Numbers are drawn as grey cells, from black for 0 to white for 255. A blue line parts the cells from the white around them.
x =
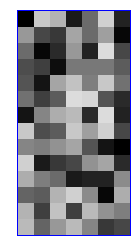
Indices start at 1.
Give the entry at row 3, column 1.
107
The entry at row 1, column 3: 179
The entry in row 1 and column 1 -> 0
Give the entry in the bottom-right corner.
71
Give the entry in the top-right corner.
34
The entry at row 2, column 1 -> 152
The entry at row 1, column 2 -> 200
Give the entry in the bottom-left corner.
186

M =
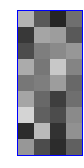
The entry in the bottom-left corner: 151
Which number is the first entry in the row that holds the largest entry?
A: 212
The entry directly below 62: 76
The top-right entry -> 111
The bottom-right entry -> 96
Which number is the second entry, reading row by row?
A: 89
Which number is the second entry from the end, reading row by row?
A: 44
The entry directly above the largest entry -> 165
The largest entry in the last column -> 151
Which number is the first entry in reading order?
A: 179
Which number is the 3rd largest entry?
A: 186

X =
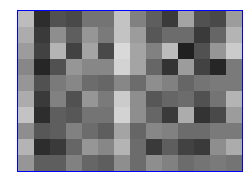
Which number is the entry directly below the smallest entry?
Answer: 156
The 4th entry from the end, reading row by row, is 108
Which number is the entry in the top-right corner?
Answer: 156
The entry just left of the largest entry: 73
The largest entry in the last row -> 150
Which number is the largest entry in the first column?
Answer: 195
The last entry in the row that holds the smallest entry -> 203
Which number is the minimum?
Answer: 32
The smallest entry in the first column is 135
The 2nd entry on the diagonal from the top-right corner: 102
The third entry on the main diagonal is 180
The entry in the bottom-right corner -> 116
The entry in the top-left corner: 188
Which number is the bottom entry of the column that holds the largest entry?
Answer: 142
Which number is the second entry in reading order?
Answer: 45
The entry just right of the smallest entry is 81
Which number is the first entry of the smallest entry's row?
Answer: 156
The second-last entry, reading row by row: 122
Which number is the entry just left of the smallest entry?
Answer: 188
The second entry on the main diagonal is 58
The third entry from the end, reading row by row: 116
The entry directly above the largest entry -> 195
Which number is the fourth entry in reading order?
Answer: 73
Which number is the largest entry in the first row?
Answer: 195

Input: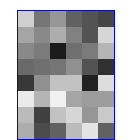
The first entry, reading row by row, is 207
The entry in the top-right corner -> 70
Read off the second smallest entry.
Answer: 33
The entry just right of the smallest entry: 111
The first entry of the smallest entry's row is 137
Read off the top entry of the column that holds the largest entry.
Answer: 150
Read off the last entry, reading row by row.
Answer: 97
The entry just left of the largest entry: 181
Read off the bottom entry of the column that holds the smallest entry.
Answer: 97
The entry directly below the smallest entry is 117
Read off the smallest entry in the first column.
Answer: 56
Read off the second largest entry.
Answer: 235
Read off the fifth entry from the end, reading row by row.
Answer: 76
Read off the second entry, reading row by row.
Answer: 117

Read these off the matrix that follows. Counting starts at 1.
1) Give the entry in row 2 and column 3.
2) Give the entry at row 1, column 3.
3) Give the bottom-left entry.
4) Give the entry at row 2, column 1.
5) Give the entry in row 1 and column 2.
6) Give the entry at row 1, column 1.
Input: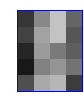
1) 195
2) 195
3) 79
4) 66
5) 136
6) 54

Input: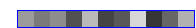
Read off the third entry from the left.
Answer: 141
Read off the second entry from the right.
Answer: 102
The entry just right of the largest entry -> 54
